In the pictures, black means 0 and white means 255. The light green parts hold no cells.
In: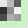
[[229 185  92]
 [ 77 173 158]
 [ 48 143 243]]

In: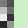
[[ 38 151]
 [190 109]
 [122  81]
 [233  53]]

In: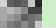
[[167 183 167 139  68  68]
 [167 154 139  97 112 124]
 [154 124 112 139 112 197]
 [210  97  84  97 197  39]]

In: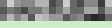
[[120 206 151 136 136 181 181  75 104 206 104  75 136 136  62 194]
 [120 181 136 166  90 194 181 151 151  90 120 136  62  38  50 104]
 [ 90 120 104  75 120 120 151  90 120 166 104 104 166 166  90 151]]

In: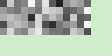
[[145 214 145 132 202 229 145 119 119 104 202 174  78]
 [ 78 202 119 132 245 132 229  91  32 145 174 158 104]
 [174 190 174 158  48 214 145 190 158  78 202  91 104]
 [ 78 174 190 174 132 214  78  48 119 145 158  91 245]
 [158 132 119 158 145 119 214 202 190  91 104 132 245]]

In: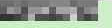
[[ 95 150 134  81 150 150 175  95 162 162 175  95 134 150]
 [108 108 120 108 120 120 120 134 134 134 108 120 120 120]
 [ 51  51  67  95 175  81  81  67  81 108 206  95  67  95]]

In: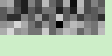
[[171 214 144 156 115 115 202 102 144 186 171 102 144 115 186]
 [156 171  62  30 129  75 186 102  62 171  14 186  75 129  90]
 [144 156 214 171 115  75 144 102   2 144 186 171 129 115 171]
 [ 90 129  75  30  90  62 115 115  30  90  30 171  75  90 115]
 [ 90  46  46 129  90 156  62 102 202  90 129  62 102  90  46]]

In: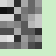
[[214 226  45 155 116 143]
 [214 214  60 130 168 199]
 [214 199  45 168 103 155]
 [130 143 130  89 184 199]
 [103 116 103 143  76  60]
 [ 76  76 168  89  89  45]
 [ 18  30 184 116 103 130]]
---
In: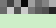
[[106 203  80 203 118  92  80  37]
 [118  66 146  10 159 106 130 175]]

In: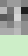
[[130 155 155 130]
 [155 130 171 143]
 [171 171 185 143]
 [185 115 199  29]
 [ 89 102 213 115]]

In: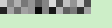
[[ 34 162 108 162 148   8 132  22 177  94 120  48 162]
 [205 132 177 120 148  94 132 218  78 192 148 205  78]]

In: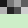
[[178  35  79 206]
 [ 23 120 164  94]]

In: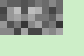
[[135 135  69 164  69  69 151 135 164]
 [119  95  95  82  95 119 107 135 107]
 [151  82 119  54 135 164  95 119  54]
 [ 82 151 164 135 164 119 119  95 151]
 [ 69 151 190  82 190 178 107  69 107]]

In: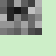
[[ 94  36  20  48 191 164]
 [122 108  94 135  78  64]
 [149 149 122 164 108 179]
 [179  36 135  78 108 135]
 [108  64 164  94  64 179]]

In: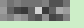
[[156  98  69  57  98 211  57  98 170 156]
 [142 114 128 114 114 114 128  82  82 114]
 [142 128 156 142  98  82 142  69  82 128]]

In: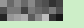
[[ 79 121 121  66 121 105  92 121  79]
 [150 105 136 105 136  92  79  50  66]
 [ 38 150 162 174  92 136 190  50  23]]
